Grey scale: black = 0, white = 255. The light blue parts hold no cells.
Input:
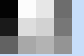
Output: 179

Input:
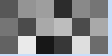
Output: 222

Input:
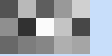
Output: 175

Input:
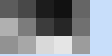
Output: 229

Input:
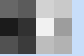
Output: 189

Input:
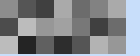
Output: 179

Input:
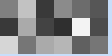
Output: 96

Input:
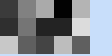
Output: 189

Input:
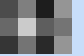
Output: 41

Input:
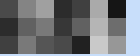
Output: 201
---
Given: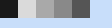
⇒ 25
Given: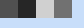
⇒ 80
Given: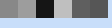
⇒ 136
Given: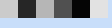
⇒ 203
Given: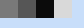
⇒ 121
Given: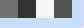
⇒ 112
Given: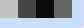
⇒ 193
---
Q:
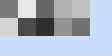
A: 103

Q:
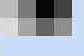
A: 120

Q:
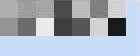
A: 188

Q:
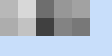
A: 110

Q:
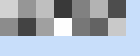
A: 129

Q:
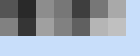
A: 62

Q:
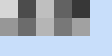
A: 191

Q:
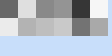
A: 148

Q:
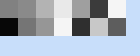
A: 159
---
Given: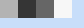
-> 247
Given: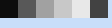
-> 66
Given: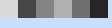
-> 38
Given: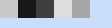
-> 166
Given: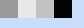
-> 3
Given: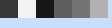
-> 177
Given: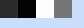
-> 118
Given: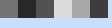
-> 61
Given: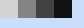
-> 17
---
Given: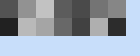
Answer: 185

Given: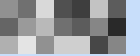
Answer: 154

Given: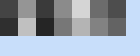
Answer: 192

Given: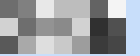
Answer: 110

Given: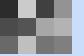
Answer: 84

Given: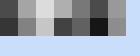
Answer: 130
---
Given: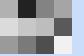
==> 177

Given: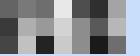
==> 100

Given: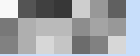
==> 248

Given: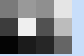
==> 122

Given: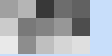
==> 160

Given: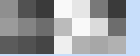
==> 143

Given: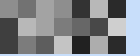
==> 142

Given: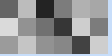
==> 101

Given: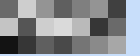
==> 106
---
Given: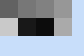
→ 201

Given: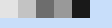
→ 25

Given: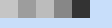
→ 51

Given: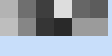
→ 102

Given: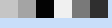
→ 121

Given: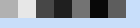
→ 115

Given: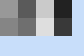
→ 133

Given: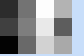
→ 64

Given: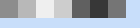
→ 96
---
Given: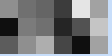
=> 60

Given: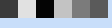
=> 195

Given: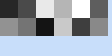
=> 181

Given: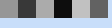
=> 13

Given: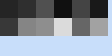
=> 16

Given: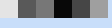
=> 8
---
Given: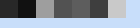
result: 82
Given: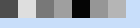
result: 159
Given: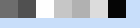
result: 198
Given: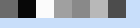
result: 160
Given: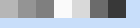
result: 250
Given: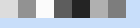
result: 93
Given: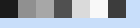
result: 80
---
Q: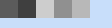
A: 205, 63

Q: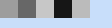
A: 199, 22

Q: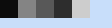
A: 205, 12

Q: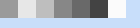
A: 251, 67

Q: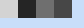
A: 211, 37

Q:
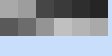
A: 192, 37

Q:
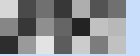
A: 227, 35

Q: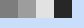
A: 226, 39
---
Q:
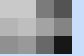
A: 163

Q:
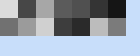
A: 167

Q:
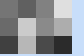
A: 138

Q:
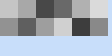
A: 72

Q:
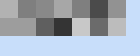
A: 137

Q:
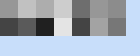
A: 173

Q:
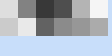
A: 56
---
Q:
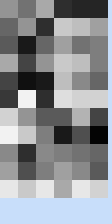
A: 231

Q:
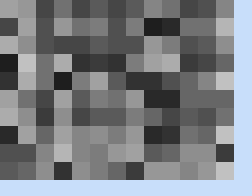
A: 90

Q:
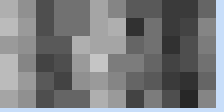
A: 165

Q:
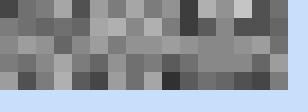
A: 157

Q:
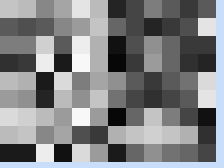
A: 26
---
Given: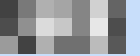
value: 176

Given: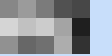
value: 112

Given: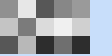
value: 45

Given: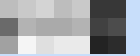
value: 223

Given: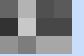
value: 167

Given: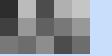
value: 141
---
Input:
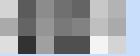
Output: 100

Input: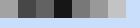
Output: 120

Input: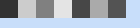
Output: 71

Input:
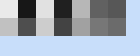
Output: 183

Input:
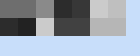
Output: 55

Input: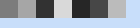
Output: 38

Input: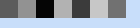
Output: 59

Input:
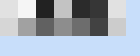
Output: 43

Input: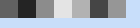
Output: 178
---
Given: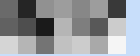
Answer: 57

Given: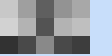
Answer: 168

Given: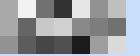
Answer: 191

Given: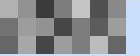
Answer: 137

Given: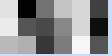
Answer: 64

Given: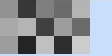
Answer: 180

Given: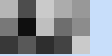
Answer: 152

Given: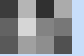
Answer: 171
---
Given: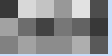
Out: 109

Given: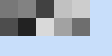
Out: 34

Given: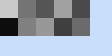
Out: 128

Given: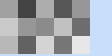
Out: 151

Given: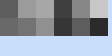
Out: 115

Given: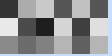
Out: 75

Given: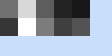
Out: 254

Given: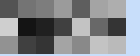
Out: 20

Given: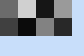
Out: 11
